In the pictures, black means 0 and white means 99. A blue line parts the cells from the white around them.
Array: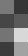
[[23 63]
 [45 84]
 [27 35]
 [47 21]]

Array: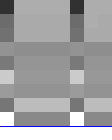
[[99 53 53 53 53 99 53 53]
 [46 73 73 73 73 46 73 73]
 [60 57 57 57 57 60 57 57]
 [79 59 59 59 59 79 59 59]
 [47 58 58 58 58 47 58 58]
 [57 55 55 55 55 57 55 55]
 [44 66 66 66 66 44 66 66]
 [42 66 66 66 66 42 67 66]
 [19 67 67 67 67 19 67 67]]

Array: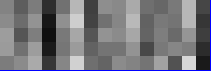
[[48 54 66 21 52 81 43 39 54 51 45 63 32 83 10]
 [60 44 61 10 46 60 38 45 45 57 28 47 52 49 17]
 [61 33 49  6 47 65 33 57 54 65 39 49 41 58 24]
 [54 42 57  9 56 80 26 44 52 72 38 47 45 71 21]
 [51 36 48 18 44 71 25 55 53 66 43 40 47 71 27]]

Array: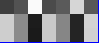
[[80 54 10 78 52 14 81]
 [80 54 11 78 52 14 82]
 [24 32 97 29 35 83 34]]

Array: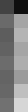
[[44 83]
 [40 74]
 [39 60]
 [42 67]
 [38 64]
 [36 70]
 [41 64]
 [26  6]]

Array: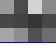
[[64 55 31 43]
 [28 26 21 28]
 [60 29 82 53]]

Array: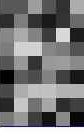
[[47 59 24  7 53  3]
 [15 77 44 65 18 25]
 [28 67 74 75 69 69]
 [ 1 36 30 51 25  9]
 [33 59 20 59 61 53]
 [48 81 81 52 48 32]
 [52 66 51 23 84 11]
 [17 49 19 10 20 41]
 [34 34 61 33 19 67]]

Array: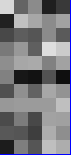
[[11 49 33 74 67]
 [34 33 24 67 55]
 [29 48 28 63 62]
 [59 60 60 60 74]
 [31 56 38 65 57]
 [50  9  7 32  6]
 [55 65 66 50 63]
 [47 59 37 86 79]
 [28 36 33 54 35]
 [13 75 65 54 63]
 [84 39 54 12 22]]
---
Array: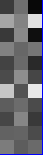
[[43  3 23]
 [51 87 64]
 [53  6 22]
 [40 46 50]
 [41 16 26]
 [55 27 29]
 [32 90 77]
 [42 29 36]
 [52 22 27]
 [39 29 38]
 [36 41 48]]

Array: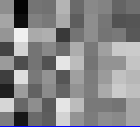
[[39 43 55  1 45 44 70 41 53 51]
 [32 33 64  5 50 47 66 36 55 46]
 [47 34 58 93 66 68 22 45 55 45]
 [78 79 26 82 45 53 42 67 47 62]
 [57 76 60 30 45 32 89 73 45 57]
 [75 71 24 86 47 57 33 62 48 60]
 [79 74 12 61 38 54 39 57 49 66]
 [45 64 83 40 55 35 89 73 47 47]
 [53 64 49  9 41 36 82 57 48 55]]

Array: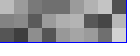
[[76 31 73 60 47 43 43 60 69]
 [27 71 51 53 35 60 68 70 34]
 [43 82 33 24 55 33 59 64 60]]

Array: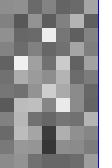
[[41 64 55 56 41 51 39]
 [70 37 50 34 57 36 50]
 [37 51 56 40 41 92 46]
 [64 49 51 42 50 40 44]
 [38 63 38 93 62 44 79]
 [42 48 44 67 60 55 70]
 [54 40 46 44 57 80 66]
 [54 39 35 73 74 52 91]
 [44 70 50 71 44 40 46]
 [56 52 41 73 64 23 68]
 [54 48 47 59 58 21 55]
 [42 61 54 57 44 40 40]]

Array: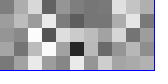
[[76 68 49 67 84 38 58 49 46 47 87]
 [89 47 61 73 60 91 48 36 46 46 67]
 [45 61 58 53 98 33 86 79 73 63 83]
 [71 55 64 45 73 97 63 15 72 41 58]
 [66 69 47 63 91 61 52 91 58 80 64]]

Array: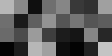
[[19 62 71 53  6 43 52 22]
 [33 36 43 10 37 57 33 46]
 [52 15 41 29 60 24 11  8]
 [13 76  1 11 71 62  5  1]]
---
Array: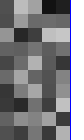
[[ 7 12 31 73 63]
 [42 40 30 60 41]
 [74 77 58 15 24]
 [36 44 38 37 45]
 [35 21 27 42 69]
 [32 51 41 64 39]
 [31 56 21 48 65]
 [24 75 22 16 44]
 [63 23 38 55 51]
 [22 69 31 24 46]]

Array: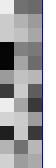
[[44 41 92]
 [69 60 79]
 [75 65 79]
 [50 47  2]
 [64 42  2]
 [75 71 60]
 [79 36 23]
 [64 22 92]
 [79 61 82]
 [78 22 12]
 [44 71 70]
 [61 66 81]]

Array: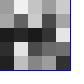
[[61 79 61 93 76]
 [29 64 65 38 79]
 [20 89 11 15 10]
 [41 43 18 88 29]
 [61 19 13 74 52]]

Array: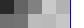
[[78 69 16 39 50]
 [72 77 44 45 73]]

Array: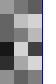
[[46 36 60]
 [74 82 39]
 [48 72 39]
 [82 25  9]
 [65 83 18]
 [38 49 56]]

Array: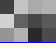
[[66 69 25 76]
 [27 35 81 38]
 [16 29 58 69]]

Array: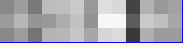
[[59 63 53 61 47 73 74 78 59 86 84 26 69]
 [74 65 60 71 58 59 67 75 57 96 96 36 78]
 [60 60 53 61 45 70 71 77 65 83 85 22 68]]

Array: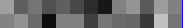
[[61 50 62 37 45 31 37 28 17  9 50 58 35]
 [75 45 51 57 41  5 50 50 25 46 41 40 22]]

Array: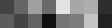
[[67 18 26 39 62 41 88 65]
 [76 13 36 26 38  6 45 48]]
